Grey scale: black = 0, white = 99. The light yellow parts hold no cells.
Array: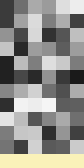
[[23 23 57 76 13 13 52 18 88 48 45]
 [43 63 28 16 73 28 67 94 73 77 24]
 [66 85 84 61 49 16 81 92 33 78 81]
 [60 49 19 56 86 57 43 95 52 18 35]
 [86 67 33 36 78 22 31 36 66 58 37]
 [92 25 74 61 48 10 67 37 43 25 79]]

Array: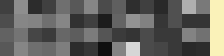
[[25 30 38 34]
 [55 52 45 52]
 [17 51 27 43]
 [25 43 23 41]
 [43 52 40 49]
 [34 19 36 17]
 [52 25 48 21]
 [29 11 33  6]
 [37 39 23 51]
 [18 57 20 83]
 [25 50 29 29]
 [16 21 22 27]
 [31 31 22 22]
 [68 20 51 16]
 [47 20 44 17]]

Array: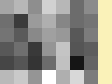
[[64 43 45 34 27 72]
 [71 23 35 43 33 78]
 [55 60 53 22 20 58]
 [81 68 62 58 42 99]
 [71 52 59 76 75 68]
 [42 42 34 33  8 84]
 [54 45 48 36 39 48]]

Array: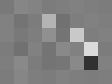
[[47 50 50 48 49 48]
 [52 45 47 44 53 52]
 [51 48 49 50 48 49]
 [48 70 56 45 45 48]
 [49 44 45 53 46 50]
 [50 49 78 50 53 49]
 [49 50 49 85 19 48]
 [48 49 50 48 50 49]]

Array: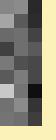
[[52 64 41 25 47 35 78 44 45]
 [54 35 43 43 31 48 45 54 43]
 [16 17 26 35 28 28  6 20 24]]

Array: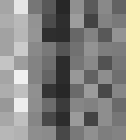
[[64 67 63 63 76 64 67 59 65 71]
 [89 72 71 79 61 93 74 92 74 69]
 [46 57 58 53 51 51 56 55 52 55]
 [34 29 18 47 43 39 20 42 28 54]
 [15 18 17 33 17 17 15 23 17 28]
 [56 61 40 44 46 59 41 52 60 47]
 [35 26 51 57 53 38 60 50 26 56]
 [53 51 34 49 32 55 28 55 55 49]
 [38 47 57 48 46 43 52 41 46 51]]

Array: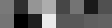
[[47 45]
 [18  0]
 [58 12]
 [67 91]
 [27 34]
 [45 34]
 [10 37]
 [31 38]]

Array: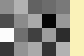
[[55 30 98 21]
 [69 54 43 57]
 [38 66 25 66]
 [42  2 61 20]
 [47 59 17 69]]
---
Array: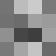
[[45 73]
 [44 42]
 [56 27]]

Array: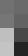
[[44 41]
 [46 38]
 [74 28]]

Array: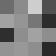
[[42 54]
 [63 58]
 [18 55]]

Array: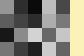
[[58 18]
 [36 26]
 [ 9 54]]

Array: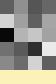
[[37 56]
 [82 62]
 [ 3 70]]

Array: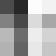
[[29 15]
 [50 28]
 [72 42]]

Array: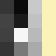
[[21  4]
 [26 10]
 [25 96]]
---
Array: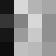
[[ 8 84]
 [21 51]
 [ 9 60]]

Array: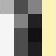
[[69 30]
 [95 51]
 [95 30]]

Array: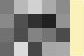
[[48 72]
 [53 31]
 [44 30]]

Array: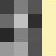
[[24 49]
 [41 75]
 [15 50]]

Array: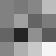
[[50 47]
 [50 62]
 [39 14]]

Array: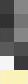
[[24 52]
 [19 45]
 [28 52]]

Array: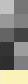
[[75 46]
 [59 50]
 [39 26]]
